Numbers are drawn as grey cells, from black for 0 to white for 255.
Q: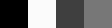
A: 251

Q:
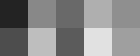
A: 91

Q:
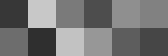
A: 151

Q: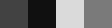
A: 16

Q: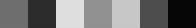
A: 199

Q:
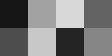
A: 200
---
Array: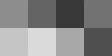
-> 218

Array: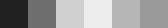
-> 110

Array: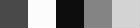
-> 252

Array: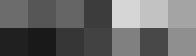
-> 25

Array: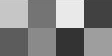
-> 138

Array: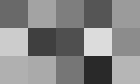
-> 170

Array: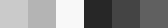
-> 180
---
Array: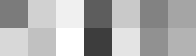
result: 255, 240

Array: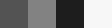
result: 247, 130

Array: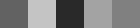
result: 196, 163

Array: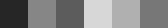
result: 215, 176

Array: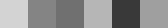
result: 211, 182

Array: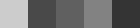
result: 204, 130

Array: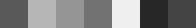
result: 239, 182
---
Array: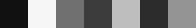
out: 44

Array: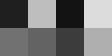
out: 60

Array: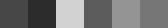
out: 148

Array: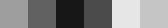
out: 230

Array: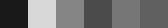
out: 118

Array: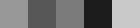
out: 28

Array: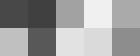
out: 218
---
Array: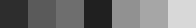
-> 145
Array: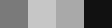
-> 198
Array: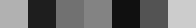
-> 16
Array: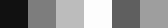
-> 253
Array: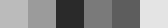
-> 122
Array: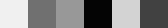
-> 4
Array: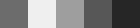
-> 158
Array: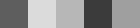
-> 183
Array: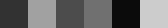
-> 112
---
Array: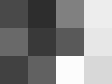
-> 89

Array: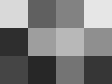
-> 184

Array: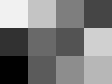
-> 83

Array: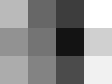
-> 19

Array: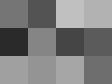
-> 69

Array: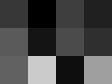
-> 75
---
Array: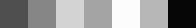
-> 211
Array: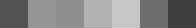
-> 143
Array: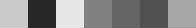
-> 231
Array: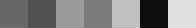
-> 155
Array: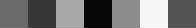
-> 169
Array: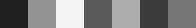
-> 245
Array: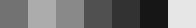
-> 137
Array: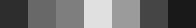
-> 126
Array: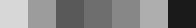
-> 89
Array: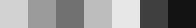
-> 113
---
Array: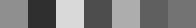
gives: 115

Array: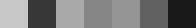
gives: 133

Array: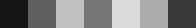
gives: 118

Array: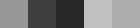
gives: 152

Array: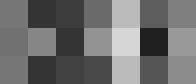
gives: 113

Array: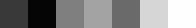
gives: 127

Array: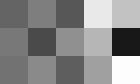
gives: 126
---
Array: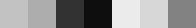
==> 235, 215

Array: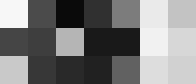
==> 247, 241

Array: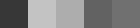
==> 195, 173

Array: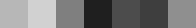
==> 209, 183

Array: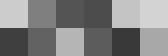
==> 211, 204

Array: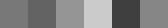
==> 203, 149
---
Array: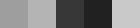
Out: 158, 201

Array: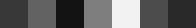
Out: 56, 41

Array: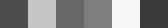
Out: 76, 57

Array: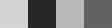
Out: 212, 98

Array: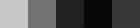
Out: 200, 55

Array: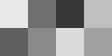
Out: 233, 160

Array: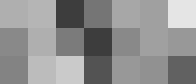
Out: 175, 97
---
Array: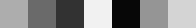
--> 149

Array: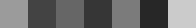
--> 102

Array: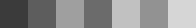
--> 146

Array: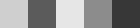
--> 140

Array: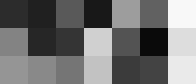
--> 97

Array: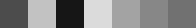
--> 135

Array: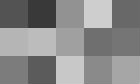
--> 138
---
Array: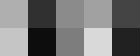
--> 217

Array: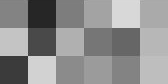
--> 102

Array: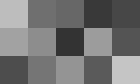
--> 156

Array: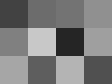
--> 37

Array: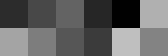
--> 191

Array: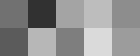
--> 218
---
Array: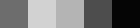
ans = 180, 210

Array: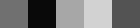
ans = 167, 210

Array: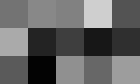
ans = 62, 207

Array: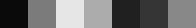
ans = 172, 230

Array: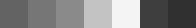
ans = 195, 244

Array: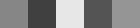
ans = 231, 231

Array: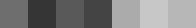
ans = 68, 199
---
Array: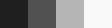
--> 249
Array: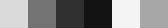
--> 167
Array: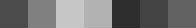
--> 98
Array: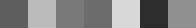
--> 144
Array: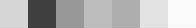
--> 250
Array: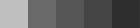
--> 45
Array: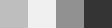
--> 52
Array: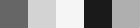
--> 175
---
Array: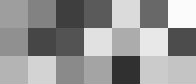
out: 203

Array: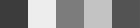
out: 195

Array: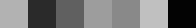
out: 192

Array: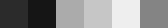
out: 238

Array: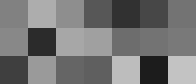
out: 28

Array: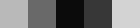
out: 55

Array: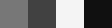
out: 244

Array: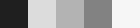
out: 130

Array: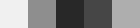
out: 70
